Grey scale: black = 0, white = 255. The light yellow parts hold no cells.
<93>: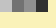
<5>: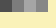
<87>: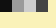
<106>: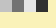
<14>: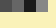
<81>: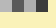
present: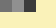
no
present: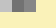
no
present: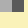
no
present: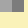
no
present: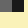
yes

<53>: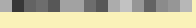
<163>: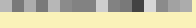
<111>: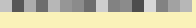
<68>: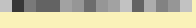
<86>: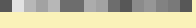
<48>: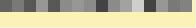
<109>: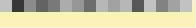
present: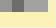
no
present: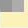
no

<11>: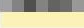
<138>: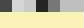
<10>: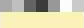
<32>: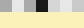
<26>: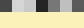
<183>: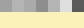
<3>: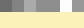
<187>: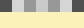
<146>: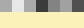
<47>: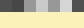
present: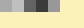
yes
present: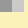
yes
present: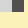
yes
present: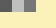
no
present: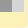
yes
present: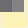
yes
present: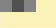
yes

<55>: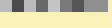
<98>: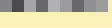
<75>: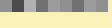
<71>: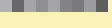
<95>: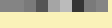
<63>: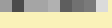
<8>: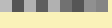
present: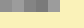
no
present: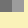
yes

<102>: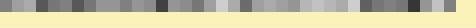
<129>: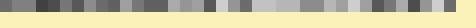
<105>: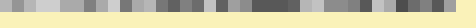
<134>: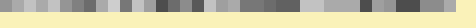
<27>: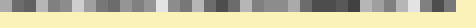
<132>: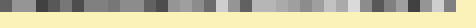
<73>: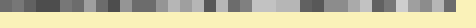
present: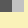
yes
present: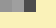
no
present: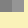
yes
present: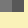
yes

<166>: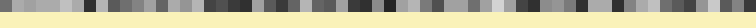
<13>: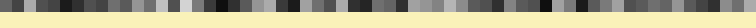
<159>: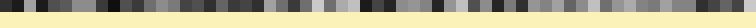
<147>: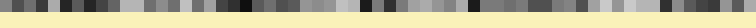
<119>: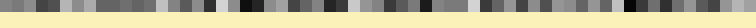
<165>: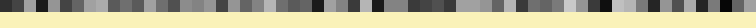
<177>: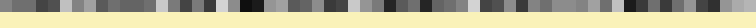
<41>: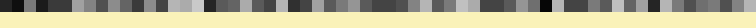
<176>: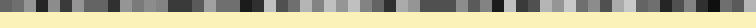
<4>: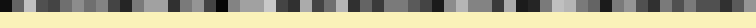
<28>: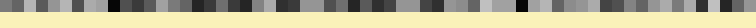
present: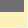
yes
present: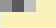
no
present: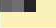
yes

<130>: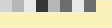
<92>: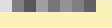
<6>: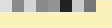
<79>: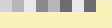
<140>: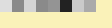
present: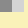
yes
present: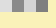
no

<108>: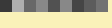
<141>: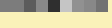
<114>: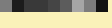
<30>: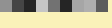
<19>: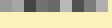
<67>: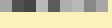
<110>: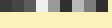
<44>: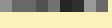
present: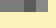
yes
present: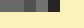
yes
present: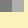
yes
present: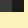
no
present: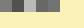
no
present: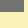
no

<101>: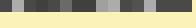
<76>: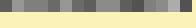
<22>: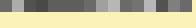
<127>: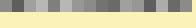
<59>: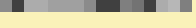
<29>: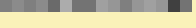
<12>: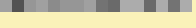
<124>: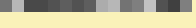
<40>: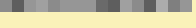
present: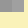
yes
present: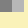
yes
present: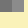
no
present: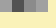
no
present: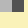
yes
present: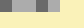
yes

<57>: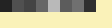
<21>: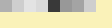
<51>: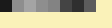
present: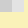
yes
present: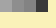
no
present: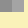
yes
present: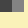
no
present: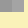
yes

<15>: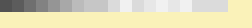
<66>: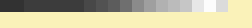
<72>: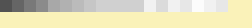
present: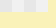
yes
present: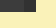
no
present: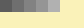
no
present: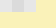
no
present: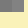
no
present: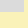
yes
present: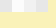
yes

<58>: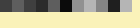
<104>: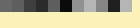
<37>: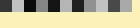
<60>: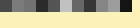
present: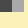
yes
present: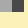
no
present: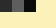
yes
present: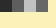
no
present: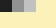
yes

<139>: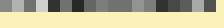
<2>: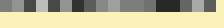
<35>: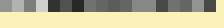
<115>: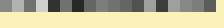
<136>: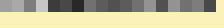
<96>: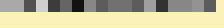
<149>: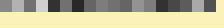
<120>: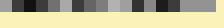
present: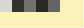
no
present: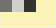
yes
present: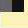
yes
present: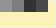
yes

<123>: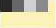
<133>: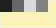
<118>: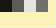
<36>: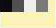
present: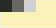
yes
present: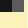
yes
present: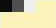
yes
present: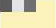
yes

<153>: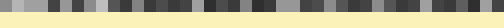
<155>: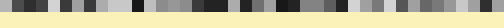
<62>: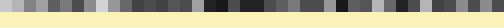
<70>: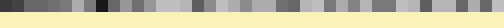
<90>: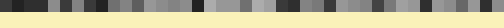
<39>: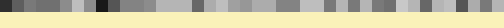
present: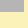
yes
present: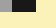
no
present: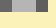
no
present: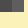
yes

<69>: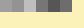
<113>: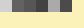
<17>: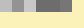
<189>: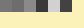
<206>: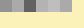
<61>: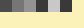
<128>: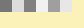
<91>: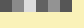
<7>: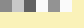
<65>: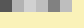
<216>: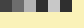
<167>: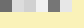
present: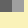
no
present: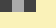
no

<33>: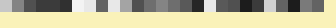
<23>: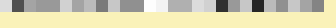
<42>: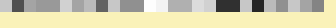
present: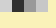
yes
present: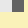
yes
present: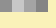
yes
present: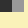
yes
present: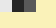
no

